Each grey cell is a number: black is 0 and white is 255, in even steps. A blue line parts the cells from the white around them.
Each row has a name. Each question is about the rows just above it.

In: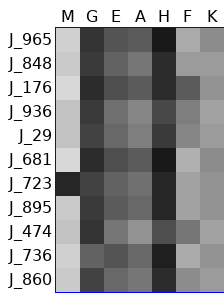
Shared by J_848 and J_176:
[44]
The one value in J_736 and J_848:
[98]
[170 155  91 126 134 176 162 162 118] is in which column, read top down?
F
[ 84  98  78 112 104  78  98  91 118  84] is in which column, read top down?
E
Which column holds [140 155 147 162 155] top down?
K

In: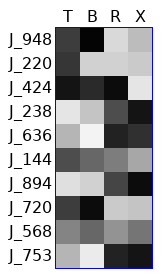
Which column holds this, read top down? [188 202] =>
X
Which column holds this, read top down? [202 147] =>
R
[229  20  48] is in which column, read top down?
X
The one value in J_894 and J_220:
[209]
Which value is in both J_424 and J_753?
[20]

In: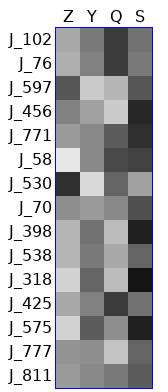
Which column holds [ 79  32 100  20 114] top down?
S
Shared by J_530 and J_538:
[100]
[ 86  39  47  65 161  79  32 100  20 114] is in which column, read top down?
S
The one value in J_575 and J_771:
[92]
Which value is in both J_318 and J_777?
[100]
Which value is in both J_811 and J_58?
[136]
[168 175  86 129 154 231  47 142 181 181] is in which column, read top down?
Z

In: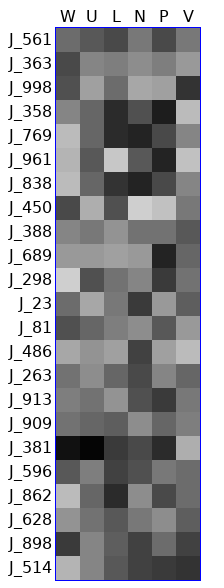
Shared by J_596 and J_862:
[108]
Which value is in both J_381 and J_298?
[58]

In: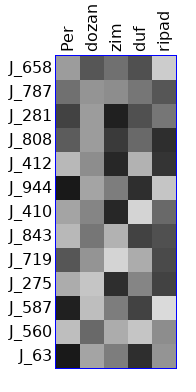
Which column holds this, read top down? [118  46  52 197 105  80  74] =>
ripad
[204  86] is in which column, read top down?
ripad

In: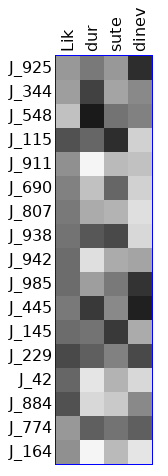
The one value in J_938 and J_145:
[115]
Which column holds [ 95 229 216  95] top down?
dur
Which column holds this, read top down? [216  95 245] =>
dur

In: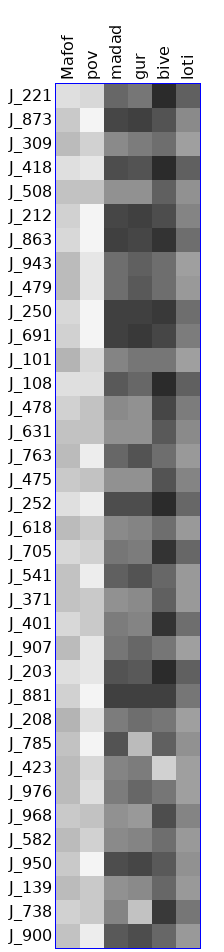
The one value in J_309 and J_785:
[187]
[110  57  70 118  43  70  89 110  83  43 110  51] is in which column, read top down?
bive
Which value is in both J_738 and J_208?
[118]
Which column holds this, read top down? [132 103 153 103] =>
loti

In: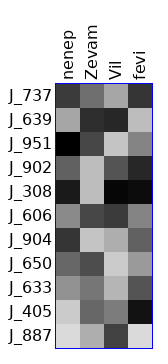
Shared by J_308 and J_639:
[189]
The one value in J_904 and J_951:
[196]

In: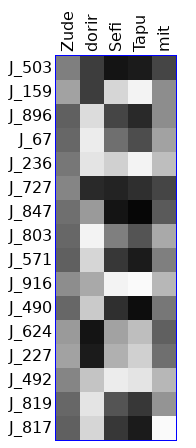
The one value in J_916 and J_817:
[250]
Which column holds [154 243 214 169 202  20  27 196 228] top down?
dorir
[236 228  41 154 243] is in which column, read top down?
dorir
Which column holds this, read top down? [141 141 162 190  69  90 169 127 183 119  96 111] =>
mit
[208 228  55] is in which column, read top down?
Tapu

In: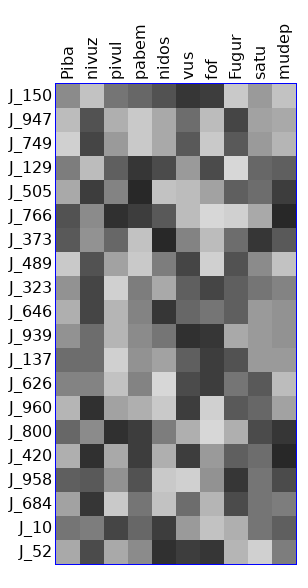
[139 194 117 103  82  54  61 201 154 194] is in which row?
J_150
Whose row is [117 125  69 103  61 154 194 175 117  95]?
J_10
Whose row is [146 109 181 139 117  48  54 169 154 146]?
J_939
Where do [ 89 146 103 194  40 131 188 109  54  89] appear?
J_373

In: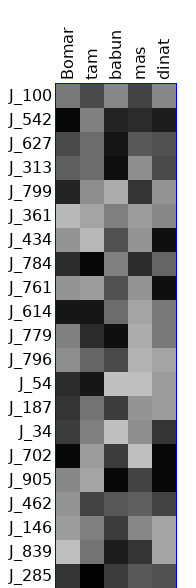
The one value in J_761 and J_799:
[148]
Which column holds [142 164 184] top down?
tam
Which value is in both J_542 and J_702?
[8]
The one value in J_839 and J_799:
[52]

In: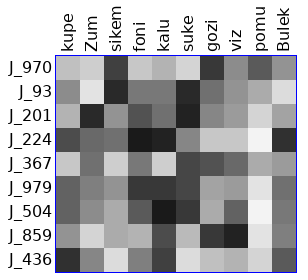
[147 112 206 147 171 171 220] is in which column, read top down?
sikem
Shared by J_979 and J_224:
[112]
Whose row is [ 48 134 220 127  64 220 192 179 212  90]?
J_436
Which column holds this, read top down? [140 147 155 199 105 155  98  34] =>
viz
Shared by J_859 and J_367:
[171]
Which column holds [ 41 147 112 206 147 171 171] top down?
sikem

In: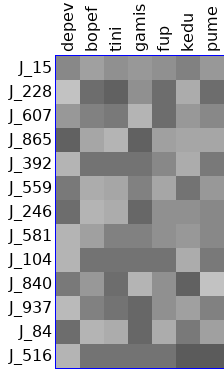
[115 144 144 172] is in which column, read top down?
fup
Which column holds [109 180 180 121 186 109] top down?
depev
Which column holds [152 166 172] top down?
kedu

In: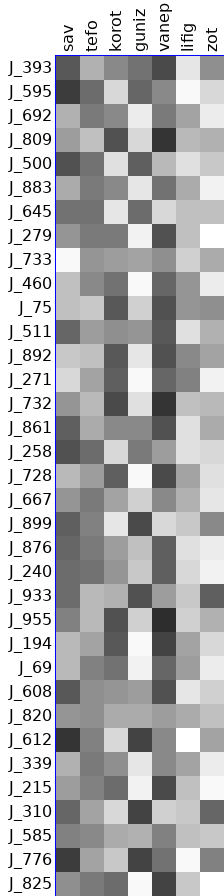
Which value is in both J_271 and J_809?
[216]
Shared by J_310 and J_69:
[102]

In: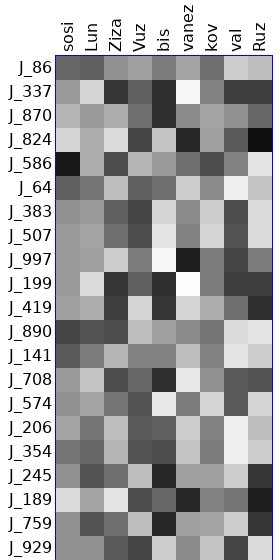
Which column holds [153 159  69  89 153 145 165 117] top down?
sosi
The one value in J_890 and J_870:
[138]
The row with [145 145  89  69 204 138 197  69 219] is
J_929

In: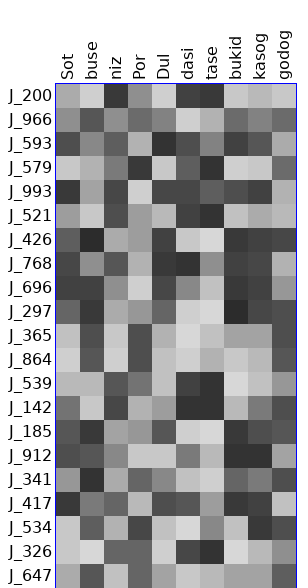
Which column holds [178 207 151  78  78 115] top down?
Por
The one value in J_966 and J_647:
[86]
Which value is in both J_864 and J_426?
[200]
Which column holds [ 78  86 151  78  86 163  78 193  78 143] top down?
godog
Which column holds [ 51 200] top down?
Dul
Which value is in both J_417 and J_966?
[86]

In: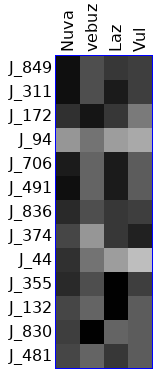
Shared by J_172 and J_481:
[55]
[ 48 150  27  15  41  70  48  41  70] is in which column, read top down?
Nuva
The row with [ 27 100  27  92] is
J_706
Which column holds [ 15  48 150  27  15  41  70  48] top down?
Nuva
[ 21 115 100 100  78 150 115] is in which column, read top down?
vebuz
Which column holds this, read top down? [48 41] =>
Nuva
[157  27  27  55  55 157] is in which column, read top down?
Laz

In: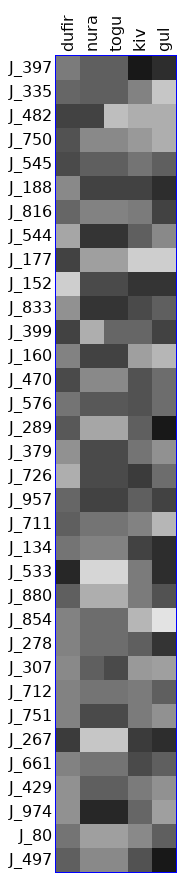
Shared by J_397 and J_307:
[95]
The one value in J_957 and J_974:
[102]
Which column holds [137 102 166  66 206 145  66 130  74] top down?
dufir
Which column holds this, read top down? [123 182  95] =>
kiv

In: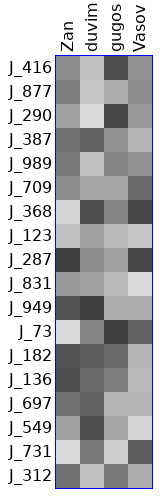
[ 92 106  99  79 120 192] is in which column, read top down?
duvim
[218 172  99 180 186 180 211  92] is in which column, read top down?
Vasov
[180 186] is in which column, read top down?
Vasov
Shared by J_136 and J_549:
[79]

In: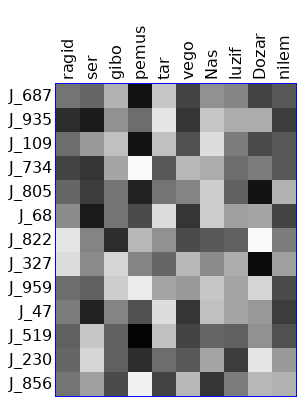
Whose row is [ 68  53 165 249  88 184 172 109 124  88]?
J_734
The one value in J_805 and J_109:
[19]
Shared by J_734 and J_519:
[68]
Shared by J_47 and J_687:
[132]

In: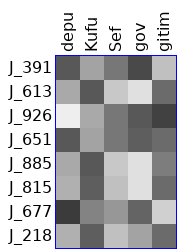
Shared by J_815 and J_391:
[192]
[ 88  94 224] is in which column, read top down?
gov
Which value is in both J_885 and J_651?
[88]
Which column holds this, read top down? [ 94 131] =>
Kufu

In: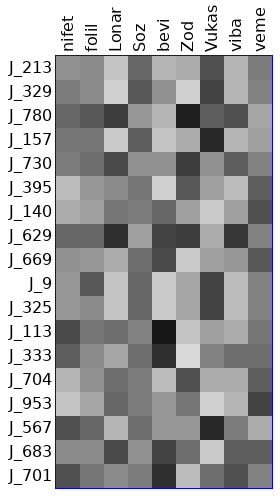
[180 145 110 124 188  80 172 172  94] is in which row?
J_704
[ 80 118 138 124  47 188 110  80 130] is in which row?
J_701

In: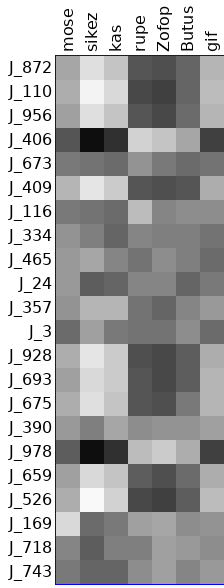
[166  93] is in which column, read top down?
sikez
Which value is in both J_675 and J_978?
[173]
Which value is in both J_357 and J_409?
[181]
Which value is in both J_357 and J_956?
[181]

